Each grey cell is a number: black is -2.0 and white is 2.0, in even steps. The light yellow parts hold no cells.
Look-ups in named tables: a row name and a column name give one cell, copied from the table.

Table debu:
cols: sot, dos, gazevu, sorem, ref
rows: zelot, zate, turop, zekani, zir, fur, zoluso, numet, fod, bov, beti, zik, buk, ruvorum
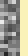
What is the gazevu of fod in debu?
0.4
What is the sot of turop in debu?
0.1
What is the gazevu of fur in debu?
0.0
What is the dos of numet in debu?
-0.4
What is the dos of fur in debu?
0.3
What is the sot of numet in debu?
0.4
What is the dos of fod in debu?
0.1

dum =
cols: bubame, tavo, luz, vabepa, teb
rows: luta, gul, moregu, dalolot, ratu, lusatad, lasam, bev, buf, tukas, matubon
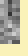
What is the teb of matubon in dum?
-0.6
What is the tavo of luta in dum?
0.3
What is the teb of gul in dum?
0.1
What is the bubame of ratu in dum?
0.3
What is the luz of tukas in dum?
0.0
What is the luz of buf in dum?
0.7
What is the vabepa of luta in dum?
0.0
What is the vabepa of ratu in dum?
-0.3

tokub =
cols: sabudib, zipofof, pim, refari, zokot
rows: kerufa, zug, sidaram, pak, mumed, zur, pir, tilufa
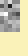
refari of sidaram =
0.4
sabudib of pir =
0.6
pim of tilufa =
0.4
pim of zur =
1.0
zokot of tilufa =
0.3
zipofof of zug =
0.4
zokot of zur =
1.0
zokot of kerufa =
0.1
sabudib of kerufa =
1.1
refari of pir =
0.9
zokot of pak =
-0.8
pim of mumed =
0.1
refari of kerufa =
0.1
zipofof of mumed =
0.9
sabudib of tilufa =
0.6

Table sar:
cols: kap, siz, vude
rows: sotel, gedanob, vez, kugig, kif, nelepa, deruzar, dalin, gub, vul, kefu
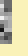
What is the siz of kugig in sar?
0.4
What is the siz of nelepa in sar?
0.4
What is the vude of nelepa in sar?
0.7
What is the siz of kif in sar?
1.0
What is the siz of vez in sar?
-0.7
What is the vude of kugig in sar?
0.5
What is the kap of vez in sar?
0.8
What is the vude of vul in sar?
-0.4
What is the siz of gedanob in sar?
-0.3

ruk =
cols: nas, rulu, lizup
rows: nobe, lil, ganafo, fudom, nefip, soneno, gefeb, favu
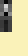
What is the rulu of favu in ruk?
-1.5
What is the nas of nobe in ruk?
-0.7
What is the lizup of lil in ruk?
-0.5
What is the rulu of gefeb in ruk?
-1.5
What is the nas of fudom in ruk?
-0.1
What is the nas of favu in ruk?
-1.0
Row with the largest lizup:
fudom

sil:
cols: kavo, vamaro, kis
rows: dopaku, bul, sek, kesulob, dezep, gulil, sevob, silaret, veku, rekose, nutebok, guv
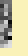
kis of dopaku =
-0.2
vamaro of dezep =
-0.9
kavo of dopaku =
-0.3
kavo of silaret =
0.8
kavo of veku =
-0.4
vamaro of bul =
0.7
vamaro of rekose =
-1.3
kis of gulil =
-1.8
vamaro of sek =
0.4
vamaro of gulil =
1.3
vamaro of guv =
1.3
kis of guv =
1.5
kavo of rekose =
0.7
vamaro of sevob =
0.8
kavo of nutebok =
0.0
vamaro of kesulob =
1.1
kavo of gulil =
-0.2
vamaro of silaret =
-0.6
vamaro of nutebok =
0.2

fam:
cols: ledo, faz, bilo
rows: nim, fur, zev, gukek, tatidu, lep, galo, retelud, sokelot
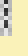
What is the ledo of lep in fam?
1.6
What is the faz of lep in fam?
-1.0
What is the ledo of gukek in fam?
1.5
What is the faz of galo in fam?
-1.1
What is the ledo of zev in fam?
1.2
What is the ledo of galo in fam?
1.5
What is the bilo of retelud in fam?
0.8
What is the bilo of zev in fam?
0.8
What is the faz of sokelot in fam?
1.6
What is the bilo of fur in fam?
0.9
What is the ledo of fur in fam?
0.8

